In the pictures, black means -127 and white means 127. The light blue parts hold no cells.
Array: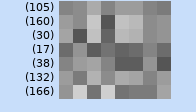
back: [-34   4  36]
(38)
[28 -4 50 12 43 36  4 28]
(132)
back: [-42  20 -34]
(38)
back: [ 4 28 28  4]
(105)
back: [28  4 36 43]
(132)

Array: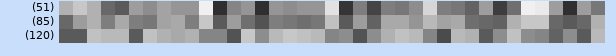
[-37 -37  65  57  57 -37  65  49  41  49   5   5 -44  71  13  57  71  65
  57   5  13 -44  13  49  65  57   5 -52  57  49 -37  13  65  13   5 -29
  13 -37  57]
(120)
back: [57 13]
(120)
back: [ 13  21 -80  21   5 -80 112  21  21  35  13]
(51)
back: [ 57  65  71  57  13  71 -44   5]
(120)
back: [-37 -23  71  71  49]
(85)
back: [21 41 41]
(85)
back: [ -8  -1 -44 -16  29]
(85)

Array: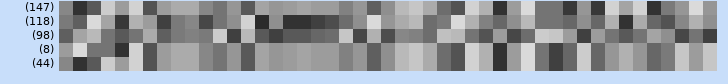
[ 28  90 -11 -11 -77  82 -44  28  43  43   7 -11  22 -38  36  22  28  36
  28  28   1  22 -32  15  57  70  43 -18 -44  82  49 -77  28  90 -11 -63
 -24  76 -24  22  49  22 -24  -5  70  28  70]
(8)
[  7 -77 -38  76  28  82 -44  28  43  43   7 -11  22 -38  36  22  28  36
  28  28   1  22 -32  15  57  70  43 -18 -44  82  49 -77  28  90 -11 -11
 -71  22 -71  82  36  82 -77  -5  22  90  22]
(147)
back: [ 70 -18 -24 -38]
(98)
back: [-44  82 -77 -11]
(8)
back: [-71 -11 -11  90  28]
(147)
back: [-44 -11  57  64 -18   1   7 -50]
(98)

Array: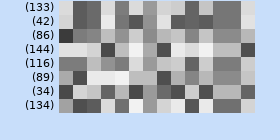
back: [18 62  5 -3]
(86)
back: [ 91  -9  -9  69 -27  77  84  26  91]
(133)
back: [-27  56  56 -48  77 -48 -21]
(34)
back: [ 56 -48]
(34)
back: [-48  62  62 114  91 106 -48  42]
(144)
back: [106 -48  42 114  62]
(144)

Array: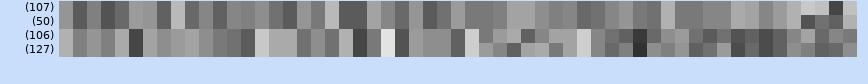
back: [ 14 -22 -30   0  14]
(127)
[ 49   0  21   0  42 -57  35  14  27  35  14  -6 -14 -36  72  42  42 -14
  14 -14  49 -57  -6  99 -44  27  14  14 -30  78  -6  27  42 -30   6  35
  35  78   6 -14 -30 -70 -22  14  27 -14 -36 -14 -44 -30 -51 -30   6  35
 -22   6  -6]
(106)
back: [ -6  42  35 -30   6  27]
(127)
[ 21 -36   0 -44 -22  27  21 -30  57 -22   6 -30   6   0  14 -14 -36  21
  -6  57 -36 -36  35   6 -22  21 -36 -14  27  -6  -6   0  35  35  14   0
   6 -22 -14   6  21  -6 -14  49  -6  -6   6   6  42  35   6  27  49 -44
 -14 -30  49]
(50)

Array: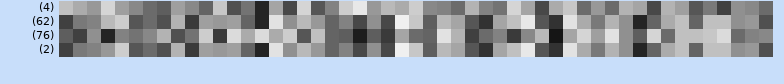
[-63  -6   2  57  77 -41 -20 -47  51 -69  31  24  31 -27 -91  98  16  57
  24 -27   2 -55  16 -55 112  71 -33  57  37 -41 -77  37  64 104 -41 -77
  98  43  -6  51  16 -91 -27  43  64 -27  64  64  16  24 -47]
(62)
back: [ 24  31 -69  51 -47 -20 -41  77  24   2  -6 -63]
(2)
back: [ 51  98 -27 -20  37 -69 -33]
(76)
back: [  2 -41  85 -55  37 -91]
(4)

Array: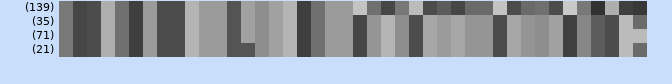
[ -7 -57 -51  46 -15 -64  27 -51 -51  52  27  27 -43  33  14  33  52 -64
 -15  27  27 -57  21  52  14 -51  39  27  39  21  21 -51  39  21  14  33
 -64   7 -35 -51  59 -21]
(35)
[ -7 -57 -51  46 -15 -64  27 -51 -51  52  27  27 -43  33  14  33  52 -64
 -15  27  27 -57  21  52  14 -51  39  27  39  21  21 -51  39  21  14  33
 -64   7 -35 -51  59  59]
(71)

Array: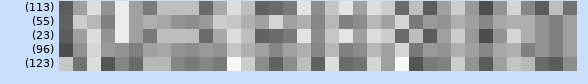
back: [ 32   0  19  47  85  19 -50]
(23)
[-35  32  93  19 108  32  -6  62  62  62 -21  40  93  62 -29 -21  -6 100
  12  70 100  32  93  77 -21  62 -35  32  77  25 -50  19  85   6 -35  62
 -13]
(113)
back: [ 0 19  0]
(96)
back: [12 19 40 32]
(96)
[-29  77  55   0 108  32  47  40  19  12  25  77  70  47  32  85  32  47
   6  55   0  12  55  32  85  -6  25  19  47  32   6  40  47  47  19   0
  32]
(55)

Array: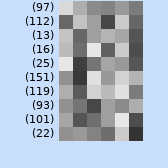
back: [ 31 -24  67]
(13)
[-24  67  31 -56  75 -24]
(112)
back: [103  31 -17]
(101)
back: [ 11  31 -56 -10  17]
(93)
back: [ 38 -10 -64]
(25)

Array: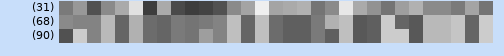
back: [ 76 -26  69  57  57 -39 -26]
(68)
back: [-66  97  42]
(31)
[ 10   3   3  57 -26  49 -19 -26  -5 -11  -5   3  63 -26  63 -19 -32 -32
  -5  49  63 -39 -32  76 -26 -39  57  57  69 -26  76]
(68)
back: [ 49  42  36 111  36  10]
(31)
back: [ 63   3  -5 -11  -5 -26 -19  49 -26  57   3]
(68)

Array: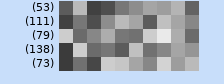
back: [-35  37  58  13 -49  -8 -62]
(111)
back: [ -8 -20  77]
(138)
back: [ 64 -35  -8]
(138)

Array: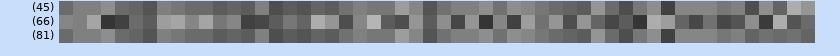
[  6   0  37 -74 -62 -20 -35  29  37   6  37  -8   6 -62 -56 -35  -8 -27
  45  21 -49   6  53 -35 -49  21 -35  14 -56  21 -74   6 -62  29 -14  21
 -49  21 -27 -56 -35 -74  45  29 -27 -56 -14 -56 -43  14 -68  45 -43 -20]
(66)
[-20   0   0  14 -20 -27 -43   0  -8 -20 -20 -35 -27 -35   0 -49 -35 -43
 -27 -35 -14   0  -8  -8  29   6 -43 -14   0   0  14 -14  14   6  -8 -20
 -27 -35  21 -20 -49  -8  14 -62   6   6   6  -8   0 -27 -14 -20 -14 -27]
(81)

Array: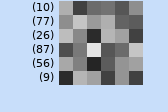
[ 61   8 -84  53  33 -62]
(26)
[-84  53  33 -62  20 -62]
(9)
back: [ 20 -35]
(56)
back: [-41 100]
(87)
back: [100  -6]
(87)
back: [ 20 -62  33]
(9)

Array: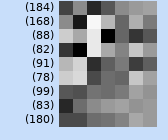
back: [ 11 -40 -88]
(184)
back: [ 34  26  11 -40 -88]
(184)
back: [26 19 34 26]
(83)
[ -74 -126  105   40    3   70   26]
(82)
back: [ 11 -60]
(184)
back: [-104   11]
(168)
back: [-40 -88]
(184)

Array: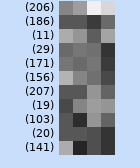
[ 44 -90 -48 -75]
(141)
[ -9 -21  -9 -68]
(171)
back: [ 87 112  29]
(206)
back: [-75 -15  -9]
(29)
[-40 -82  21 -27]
(103)
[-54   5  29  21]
(19)

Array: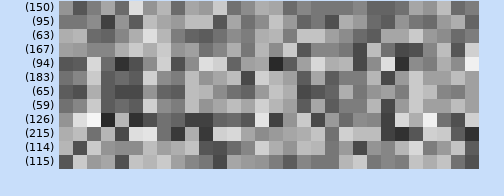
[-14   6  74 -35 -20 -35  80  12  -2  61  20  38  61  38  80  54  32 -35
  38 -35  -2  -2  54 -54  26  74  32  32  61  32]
(59)
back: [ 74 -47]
(114)
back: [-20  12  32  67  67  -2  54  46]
(63)
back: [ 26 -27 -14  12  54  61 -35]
(65)
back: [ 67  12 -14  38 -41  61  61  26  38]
(95)

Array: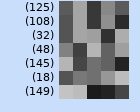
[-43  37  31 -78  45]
(32)
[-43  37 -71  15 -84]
(108)
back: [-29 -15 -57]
(145)
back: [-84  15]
(108)
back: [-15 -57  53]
(145)
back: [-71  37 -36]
(125)

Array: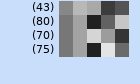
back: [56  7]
(43)
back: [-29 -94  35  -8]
(80)
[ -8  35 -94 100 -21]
(75)
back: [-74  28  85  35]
(70)
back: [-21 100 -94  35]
(75)

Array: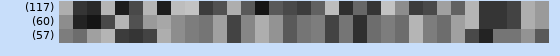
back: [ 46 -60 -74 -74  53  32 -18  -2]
(60)
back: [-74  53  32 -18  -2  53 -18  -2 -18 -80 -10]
(60)
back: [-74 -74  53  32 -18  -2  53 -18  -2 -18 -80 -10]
(60)

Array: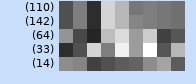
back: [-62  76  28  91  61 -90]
(64)
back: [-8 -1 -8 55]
(110)
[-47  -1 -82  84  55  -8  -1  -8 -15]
(110)
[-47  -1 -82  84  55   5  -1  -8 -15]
(142)
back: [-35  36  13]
(14)
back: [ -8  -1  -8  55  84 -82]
(110)

